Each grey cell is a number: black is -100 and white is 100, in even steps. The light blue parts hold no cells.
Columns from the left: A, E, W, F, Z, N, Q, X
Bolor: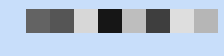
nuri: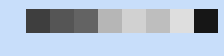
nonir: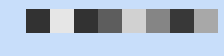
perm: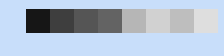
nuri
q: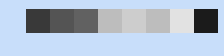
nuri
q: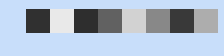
nonir

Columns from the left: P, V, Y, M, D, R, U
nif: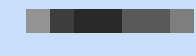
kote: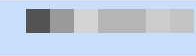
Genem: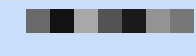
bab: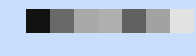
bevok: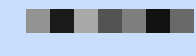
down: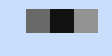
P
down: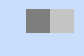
U
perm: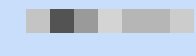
kote
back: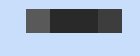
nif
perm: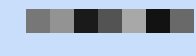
Genem
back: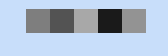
bevok

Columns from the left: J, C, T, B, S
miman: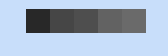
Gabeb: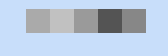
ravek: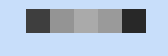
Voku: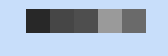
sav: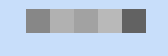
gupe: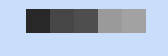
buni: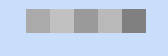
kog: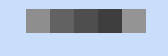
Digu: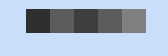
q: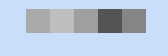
Gabeb
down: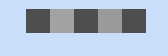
T

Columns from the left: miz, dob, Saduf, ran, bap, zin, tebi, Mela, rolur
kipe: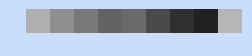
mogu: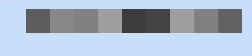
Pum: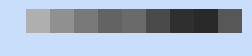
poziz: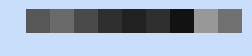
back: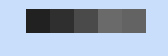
kipe
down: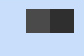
zin
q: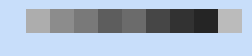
kipe

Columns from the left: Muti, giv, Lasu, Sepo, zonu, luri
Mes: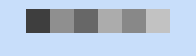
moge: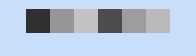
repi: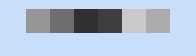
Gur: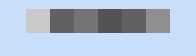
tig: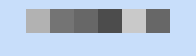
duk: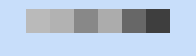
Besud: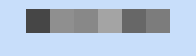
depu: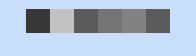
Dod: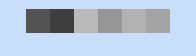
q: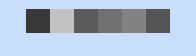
depu
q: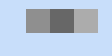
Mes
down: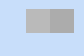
luri
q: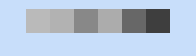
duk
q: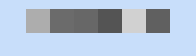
tig

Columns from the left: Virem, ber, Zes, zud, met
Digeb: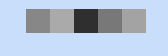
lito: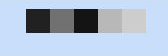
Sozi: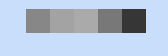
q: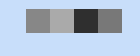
Digeb
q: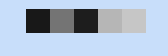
lito
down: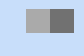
ber
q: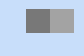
Digeb
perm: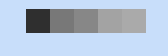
Digeb

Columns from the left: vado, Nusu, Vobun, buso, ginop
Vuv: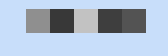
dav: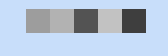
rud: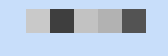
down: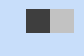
buso
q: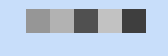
dav
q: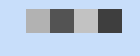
dav
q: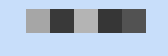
Vuv
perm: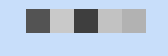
rud
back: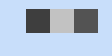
dav

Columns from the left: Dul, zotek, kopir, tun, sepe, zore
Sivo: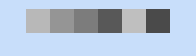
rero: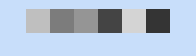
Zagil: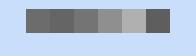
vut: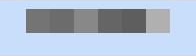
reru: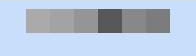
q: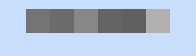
vut
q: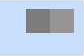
rero
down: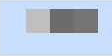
Dul
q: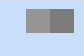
Sivo
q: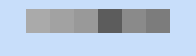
reru
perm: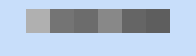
vut

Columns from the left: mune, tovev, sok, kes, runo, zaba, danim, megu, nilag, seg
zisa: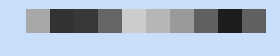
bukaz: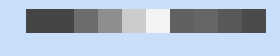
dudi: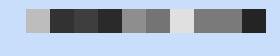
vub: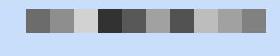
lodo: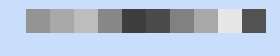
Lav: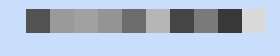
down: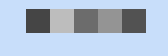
mune
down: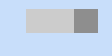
runo
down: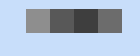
runo

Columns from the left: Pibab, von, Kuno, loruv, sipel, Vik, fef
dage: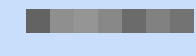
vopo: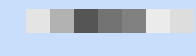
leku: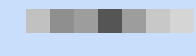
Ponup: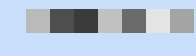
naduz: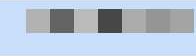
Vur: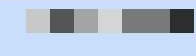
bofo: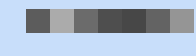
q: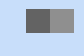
dage
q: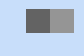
bofo
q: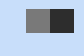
Vur

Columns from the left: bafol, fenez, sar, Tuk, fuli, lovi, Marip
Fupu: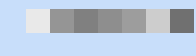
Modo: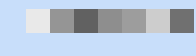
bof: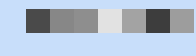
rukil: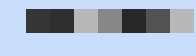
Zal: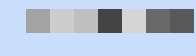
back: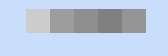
Fupu
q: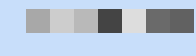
Zal

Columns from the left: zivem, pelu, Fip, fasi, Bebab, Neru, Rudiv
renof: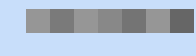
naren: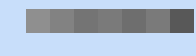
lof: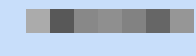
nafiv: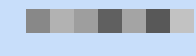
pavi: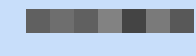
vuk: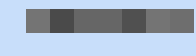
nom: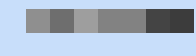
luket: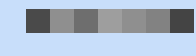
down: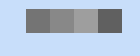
Fip
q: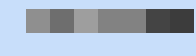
nom
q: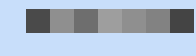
luket
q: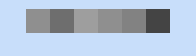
luket
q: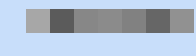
lof

